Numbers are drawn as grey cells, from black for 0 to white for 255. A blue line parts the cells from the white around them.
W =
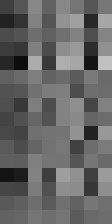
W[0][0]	64
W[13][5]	140
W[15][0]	98
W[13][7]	142
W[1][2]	129
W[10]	[90, 76, 101, 114, 120, 65, 109, 123]
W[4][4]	174
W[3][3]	76
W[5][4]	107
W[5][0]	96
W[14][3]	90
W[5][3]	98
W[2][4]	112
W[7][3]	77
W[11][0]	95
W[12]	[20, 27, 130, 62, 158, 145, 64, 155]
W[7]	[79, 56, 126, 77, 131, 143, 69, 129]
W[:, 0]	[64, 34, 76, 60, 38, 96, 82, 79, 67, 72, 90, 95, 20, 70, 89, 98]
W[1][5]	160
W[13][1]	68
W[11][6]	118
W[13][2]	124
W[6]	[82, 86, 113, 124, 126, 77, 110, 108]
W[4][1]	13
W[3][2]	128
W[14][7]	111
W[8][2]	102
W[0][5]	117
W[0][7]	119
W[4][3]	57
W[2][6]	78
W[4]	[38, 13, 171, 57, 174, 166, 20, 192]
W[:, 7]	[119, 166, 132, 145, 192, 106, 108, 129, 108, 152, 123, 106, 155, 142, 111, 109]
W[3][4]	142
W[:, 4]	[135, 146, 112, 142, 174, 107, 126, 131, 130, 116, 120, 116, 158, 142, 112, 117]

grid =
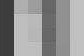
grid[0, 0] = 61
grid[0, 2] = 156
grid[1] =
[61, 190, 185, 106, 144, 192]
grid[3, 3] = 107
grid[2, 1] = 190

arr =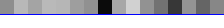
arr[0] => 142
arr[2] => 164
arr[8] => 167
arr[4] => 182
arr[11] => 114
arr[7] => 11

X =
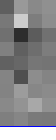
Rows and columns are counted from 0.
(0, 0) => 95
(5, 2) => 141
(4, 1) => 103
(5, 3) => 132
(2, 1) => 45
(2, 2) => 92
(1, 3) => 141
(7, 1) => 147
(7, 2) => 168
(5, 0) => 132
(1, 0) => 120
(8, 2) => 122

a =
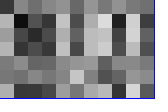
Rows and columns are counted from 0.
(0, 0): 56
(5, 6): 129
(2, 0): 157
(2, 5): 97
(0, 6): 149
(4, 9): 137
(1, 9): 208
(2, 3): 75
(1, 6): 174
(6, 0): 175
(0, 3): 135
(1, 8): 32
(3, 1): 53
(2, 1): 71
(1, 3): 54
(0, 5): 104
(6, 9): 214
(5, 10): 139
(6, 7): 185
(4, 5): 149
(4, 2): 101
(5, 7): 81

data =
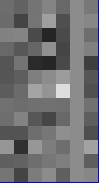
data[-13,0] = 109
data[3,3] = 144
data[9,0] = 83
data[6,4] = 222
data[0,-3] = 104
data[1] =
[107, 68, 117, 159, 79, 140, 135]
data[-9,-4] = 37
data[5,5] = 140
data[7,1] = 109
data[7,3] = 113
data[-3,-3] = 110
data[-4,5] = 140
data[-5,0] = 110
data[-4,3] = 119
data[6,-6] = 107
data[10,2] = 151
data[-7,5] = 140
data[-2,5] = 140
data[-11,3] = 37
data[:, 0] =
[109, 107, 130, 104, 85, 86, 92, 113, 110, 83, 150, 95, 117]
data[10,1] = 48
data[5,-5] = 126
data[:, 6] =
[120, 135, 110, 128, 62, 86, 80, 113, 94, 78, 162, 94, 135]
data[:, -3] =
[104, 79, 74, 69, 73, 156, 222, 111, 104, 143, 110, 126, 95]

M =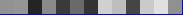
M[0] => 146
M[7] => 208
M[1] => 149

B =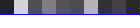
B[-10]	33
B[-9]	212
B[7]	50
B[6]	180

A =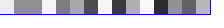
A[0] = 238
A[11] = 44
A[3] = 247
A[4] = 125

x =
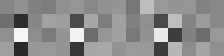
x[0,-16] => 134
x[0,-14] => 129
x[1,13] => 133
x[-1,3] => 153
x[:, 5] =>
[150, 74, 242, 53]
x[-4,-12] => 146
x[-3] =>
[110, 45, 135, 161, 158, 74, 166, 126, 160, 129, 143, 73, 190, 133, 156, 138]
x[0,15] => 136
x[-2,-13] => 123
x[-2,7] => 150
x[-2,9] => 121
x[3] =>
[160, 41, 151, 153, 148, 53, 166, 168, 146, 154, 153, 59, 183, 141, 164, 144]
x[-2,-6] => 146
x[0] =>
[134, 145, 129, 125, 146, 150, 136, 147, 149, 118, 188, 152, 148, 150, 130, 136]
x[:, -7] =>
[118, 129, 121, 154]
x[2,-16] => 143

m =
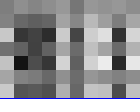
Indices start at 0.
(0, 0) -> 126
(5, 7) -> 140
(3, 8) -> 106
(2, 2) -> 66
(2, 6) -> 206
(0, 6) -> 151
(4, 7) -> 236
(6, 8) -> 76
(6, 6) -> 195
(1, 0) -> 130
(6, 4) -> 175
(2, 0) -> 200
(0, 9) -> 141
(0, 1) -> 143
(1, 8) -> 125
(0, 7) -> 146
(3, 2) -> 65
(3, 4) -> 165
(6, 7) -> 191
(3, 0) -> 112
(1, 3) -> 101
